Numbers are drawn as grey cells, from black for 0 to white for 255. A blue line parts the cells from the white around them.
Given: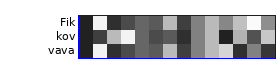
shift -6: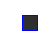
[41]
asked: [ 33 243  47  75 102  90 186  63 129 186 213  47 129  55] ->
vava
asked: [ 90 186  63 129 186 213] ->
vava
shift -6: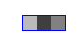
[180  57 123]

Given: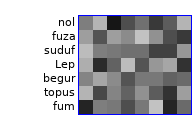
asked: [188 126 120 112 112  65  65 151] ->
suduf
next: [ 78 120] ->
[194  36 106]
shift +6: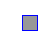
[157]
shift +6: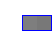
[132 126]
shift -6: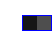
[16 72]
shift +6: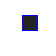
[42]
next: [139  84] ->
[120 120  98]

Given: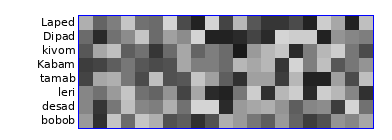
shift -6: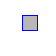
[177]
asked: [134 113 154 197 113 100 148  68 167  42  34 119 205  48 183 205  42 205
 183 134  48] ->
leri
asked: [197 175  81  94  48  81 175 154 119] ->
bobob
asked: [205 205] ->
Dipad

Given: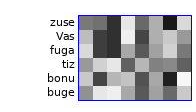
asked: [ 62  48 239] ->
Vas
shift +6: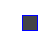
[75]
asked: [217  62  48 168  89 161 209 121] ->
fuga

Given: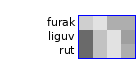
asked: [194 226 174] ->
rut
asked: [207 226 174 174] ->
furak
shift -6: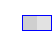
[201 220]
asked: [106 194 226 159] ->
liguv

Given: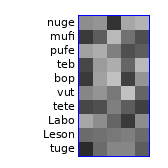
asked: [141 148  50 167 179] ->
nuge
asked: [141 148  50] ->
nuge
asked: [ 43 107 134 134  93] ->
tuge
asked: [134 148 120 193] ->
vut
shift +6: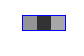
[154  56 173]

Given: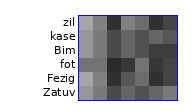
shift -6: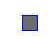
[102]
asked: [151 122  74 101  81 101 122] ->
Zatuv
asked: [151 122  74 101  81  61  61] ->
Bim
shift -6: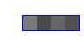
[116  68  95  75]

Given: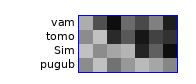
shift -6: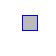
[180]
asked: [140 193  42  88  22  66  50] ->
tomo
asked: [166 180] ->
Sim
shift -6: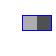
[167  74]

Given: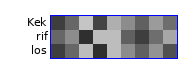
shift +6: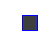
[68]
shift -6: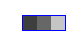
[ 56  97 191]
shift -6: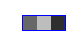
[ 97 183  41]
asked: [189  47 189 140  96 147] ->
los
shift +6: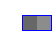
[109 146]
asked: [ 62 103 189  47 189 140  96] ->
los
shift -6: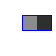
[134  41]

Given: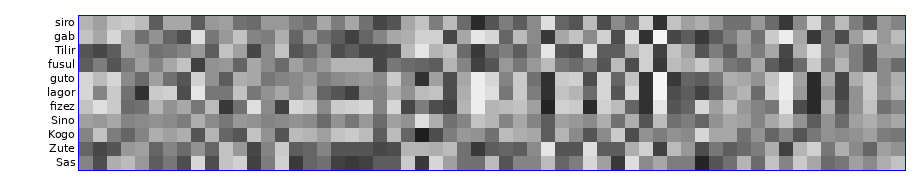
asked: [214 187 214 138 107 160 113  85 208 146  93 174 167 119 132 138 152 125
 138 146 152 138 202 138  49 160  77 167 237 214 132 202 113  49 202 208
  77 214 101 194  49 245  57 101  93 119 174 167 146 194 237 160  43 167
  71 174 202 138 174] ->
guto
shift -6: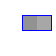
[140 161]
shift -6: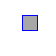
[161]
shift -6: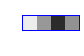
[231 146  37 140]
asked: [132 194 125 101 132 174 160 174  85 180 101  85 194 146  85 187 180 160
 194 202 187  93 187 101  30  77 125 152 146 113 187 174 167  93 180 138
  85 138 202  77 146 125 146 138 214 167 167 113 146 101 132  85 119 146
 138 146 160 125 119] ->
Kogo
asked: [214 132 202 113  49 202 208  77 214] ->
guto

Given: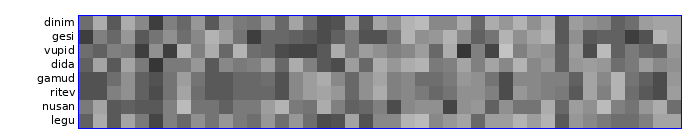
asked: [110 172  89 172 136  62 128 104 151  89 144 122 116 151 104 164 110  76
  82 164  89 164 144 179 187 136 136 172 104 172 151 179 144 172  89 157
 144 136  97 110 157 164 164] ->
dinim
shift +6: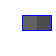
[103  82]

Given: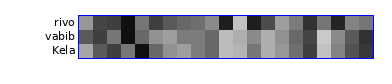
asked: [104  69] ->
vabib
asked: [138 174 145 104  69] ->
vabib
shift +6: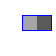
[172  96]
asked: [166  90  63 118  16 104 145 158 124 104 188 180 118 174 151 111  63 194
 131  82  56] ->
Kela
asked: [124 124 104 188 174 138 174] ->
vabib

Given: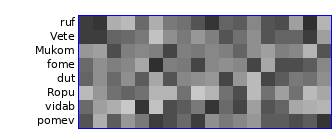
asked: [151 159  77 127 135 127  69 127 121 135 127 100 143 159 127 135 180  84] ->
Mukom
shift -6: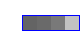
[ 94 100 115 188]
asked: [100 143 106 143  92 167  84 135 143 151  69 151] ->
dut
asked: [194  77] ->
vidab

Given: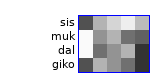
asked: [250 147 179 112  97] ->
muk
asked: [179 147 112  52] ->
giko
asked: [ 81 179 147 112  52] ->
giko
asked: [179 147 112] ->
giko
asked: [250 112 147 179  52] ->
dal

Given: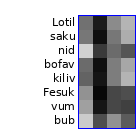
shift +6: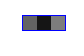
[105  27 131]
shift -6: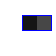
[15 65]
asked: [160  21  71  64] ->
vum
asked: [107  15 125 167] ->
bofav
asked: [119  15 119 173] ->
saku

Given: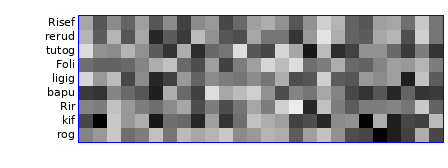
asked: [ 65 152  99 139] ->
ligig
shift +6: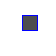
[84]
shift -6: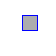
[167]
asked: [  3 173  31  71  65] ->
kif
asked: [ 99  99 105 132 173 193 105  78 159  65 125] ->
Foli

